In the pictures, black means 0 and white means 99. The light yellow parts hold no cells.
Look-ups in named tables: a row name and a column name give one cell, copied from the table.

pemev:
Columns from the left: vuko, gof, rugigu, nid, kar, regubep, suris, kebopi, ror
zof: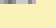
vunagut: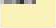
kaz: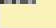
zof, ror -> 71
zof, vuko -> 69
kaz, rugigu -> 63
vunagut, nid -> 63
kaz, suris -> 36
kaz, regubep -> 36
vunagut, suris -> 62
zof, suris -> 79
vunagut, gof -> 51
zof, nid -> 56
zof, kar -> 78
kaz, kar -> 69

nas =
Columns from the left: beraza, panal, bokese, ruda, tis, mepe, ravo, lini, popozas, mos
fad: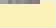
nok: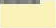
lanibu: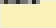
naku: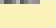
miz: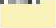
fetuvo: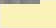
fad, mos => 49
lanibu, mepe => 43
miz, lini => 23
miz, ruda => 59
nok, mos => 52
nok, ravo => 50
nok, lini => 55
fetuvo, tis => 56
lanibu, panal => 20
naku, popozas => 58
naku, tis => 71
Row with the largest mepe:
miz

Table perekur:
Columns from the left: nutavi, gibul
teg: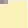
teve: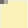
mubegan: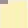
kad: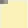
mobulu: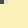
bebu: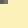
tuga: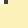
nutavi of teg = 56
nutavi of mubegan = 57
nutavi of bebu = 37
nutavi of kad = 49
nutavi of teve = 41
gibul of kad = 62

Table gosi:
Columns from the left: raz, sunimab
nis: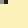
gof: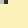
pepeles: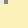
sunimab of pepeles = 51
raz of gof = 74
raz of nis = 57
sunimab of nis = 12
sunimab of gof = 18
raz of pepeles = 91
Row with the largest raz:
pepeles

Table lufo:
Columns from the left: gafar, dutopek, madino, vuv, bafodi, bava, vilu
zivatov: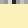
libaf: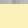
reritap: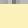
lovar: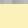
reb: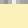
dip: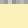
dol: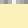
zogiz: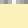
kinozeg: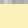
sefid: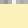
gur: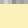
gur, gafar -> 70
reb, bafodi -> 71
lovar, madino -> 72
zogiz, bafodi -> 71
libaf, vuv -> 63
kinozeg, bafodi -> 67
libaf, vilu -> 73
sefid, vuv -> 94

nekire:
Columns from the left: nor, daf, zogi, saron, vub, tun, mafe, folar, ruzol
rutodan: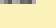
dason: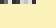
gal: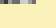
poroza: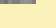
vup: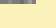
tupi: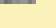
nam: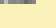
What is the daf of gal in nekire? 23
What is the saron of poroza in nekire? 49
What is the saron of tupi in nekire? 56
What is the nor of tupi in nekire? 56
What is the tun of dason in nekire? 83
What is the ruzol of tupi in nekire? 56
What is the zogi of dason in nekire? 90
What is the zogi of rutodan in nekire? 35
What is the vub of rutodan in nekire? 64
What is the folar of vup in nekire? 61
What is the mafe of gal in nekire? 81
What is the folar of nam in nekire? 47
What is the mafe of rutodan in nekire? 45
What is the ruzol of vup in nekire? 49
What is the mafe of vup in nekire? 50
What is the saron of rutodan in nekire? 67
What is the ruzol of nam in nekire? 52
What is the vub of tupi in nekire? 54
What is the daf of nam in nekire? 74
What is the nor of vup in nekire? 49
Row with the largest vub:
rutodan

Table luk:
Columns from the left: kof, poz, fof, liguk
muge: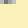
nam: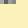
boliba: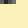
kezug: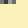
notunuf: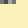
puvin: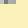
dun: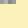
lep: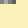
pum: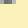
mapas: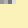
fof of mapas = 46
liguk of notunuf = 45
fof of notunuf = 64
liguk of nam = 53
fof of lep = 49
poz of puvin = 48
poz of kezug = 24
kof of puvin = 76
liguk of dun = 60
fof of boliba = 31
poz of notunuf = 30
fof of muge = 63
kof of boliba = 38

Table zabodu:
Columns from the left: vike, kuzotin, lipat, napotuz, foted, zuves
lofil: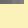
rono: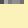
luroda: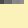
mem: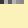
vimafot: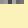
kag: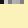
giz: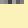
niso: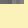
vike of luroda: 29
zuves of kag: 50
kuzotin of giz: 52
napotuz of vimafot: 64
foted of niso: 45
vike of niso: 42
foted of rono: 55
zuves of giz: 49

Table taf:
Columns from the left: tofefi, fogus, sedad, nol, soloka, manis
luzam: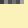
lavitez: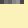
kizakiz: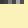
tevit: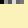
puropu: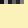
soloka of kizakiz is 64
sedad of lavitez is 39
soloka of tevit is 40
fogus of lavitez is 44
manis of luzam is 63
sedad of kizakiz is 48
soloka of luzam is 31
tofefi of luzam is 24
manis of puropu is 49
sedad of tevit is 33
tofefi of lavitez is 28
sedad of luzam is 31
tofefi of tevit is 2
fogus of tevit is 60
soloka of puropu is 16
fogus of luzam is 54
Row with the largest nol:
tevit

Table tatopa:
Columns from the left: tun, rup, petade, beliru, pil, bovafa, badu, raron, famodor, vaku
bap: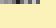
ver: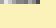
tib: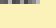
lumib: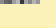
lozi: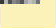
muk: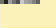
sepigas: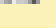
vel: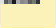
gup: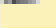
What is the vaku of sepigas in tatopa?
60
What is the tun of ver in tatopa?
64
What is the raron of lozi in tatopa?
75
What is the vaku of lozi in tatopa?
45
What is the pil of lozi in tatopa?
45
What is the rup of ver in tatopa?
91
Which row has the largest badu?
sepigas

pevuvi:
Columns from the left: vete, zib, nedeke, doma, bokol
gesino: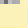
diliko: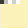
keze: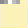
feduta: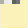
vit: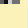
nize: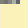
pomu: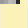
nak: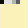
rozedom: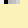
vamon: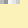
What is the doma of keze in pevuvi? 73
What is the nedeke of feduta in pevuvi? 92
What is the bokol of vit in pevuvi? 44
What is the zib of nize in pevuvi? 44
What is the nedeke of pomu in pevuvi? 72
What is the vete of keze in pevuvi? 53
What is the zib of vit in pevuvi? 7
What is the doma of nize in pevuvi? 67
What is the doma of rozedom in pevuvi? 75
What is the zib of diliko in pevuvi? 75
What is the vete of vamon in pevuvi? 72
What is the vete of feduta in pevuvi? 68
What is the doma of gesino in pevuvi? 66
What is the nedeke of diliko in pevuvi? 97
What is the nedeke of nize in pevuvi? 52
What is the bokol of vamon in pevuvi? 80
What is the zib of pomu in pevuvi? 64
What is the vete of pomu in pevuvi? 59
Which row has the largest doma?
vamon

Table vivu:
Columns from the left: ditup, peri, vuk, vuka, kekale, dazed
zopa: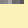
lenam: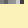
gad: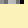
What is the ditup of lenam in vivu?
48
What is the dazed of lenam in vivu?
24
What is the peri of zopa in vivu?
53
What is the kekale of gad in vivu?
45
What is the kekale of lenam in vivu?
79
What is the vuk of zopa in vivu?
64
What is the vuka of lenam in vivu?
58
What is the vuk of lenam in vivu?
56

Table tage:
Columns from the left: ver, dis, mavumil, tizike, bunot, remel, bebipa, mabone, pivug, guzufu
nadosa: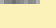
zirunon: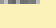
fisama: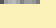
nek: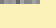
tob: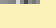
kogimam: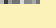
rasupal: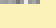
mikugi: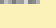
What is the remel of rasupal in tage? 60
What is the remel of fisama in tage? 51
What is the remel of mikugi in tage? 60
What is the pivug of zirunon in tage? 47
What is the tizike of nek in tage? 61
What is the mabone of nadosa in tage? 53
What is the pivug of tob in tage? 46
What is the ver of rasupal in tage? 62
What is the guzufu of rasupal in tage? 54
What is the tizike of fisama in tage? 72
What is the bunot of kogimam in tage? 45
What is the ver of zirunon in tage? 58
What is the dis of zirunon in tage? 76
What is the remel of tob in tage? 53
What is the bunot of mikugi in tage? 62

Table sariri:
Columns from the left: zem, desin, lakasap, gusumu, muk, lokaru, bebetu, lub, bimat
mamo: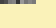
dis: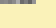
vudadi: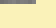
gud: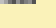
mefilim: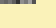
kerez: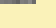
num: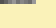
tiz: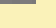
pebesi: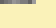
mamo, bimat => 47
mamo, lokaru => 59
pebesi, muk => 54
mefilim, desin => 39
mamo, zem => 26
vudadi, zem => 44
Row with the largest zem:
gud

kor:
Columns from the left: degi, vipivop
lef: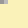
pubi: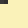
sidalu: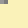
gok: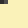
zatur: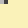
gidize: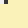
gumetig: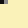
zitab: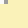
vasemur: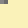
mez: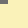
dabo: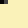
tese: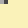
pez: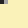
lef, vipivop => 73
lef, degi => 59
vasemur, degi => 52
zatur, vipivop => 25
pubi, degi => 22
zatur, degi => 73
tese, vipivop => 27
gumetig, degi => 6
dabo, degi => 2
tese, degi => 67
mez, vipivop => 43
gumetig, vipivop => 55
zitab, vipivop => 61
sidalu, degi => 59
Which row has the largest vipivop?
lef

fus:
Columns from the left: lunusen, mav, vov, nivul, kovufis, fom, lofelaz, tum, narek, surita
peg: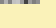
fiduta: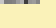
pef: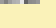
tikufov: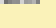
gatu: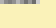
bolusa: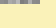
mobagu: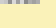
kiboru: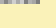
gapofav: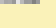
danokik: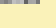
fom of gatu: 59
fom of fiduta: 68
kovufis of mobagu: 62
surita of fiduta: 52
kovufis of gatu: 71
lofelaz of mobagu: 54
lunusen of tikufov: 84
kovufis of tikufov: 55
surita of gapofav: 60
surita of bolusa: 53
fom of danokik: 74
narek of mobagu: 62
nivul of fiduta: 51
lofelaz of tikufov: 60

